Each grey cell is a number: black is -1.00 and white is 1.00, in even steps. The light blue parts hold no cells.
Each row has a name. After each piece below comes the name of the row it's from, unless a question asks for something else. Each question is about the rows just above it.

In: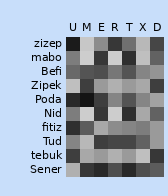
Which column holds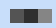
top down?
T
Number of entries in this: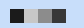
4
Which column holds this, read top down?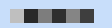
U
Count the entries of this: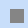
1
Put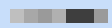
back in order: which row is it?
Zipek
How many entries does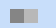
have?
2

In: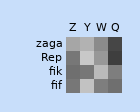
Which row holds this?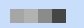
zaga
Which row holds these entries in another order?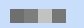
fif
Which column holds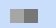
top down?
Z
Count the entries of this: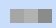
3
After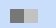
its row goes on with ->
[-0.01 -0.13]

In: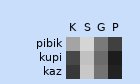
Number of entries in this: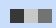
3
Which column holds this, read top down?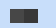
K
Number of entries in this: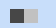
2

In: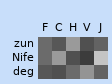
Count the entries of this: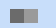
2
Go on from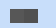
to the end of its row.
[-0.16  0.16 -0.22]
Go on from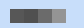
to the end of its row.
[-0.22]
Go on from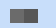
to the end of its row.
[ 0.21 -0.37 -0.22]
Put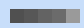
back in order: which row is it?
zun
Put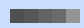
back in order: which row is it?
deg

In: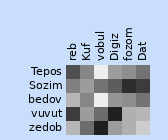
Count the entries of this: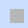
1
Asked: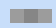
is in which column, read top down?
Kuf
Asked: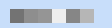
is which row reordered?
bedov
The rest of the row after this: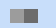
[-0.76  0.38  0.43]
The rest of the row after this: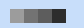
[-0.53]
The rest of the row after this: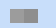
[-0.10]
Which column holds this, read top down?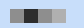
fozom

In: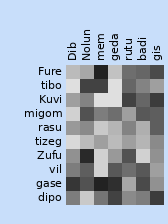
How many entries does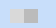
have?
2
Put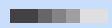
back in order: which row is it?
tibo
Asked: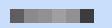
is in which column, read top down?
gis
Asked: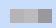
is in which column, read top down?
geda
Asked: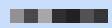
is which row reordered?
gase
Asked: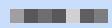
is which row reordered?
vil
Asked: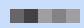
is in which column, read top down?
rutu

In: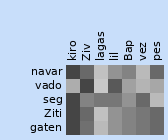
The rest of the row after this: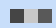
[0.26 0.41 0.31]
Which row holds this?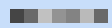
navar
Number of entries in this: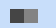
2
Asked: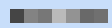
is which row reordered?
gaten

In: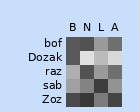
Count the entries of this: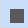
1
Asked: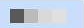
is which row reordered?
Dozak

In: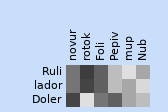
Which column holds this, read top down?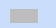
Pepiv
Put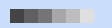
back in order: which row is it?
Doler
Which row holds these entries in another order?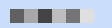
Doler

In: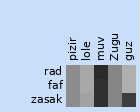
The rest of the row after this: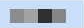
[-0.51]
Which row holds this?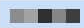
zasak
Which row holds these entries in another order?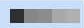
faf
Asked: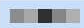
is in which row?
faf
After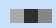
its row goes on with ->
[0.37]
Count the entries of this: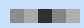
5

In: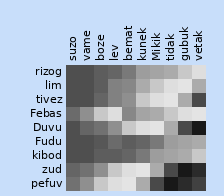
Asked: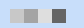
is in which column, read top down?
kunek
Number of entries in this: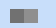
2
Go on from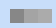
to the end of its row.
[0.57 0.74 0.79]
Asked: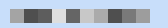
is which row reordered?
rizog

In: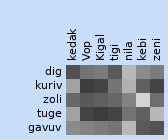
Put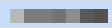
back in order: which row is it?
dig
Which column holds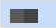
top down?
Vop
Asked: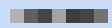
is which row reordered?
kuriv
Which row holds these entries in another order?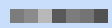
dig
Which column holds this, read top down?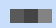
Vop

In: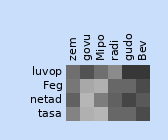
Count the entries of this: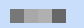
4
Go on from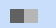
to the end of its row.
[-0.02 -0.24 -0.46 -0.30]
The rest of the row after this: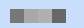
[-0.19 -0.41]

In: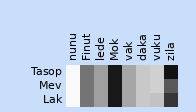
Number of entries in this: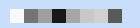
8
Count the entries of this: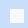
1
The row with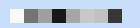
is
Lak
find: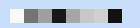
Tasop

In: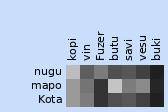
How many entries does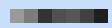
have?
7
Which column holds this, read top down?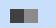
vesu
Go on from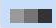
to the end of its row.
[ 0.54 -0.03  0.09 -0.70]
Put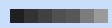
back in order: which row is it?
Kota

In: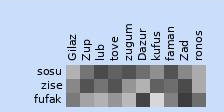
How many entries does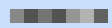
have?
7
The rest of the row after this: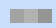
[ 0.45 -0.47  0.69  0.01 -0.53 -0.14]
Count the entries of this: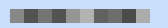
10
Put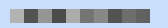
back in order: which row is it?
zise

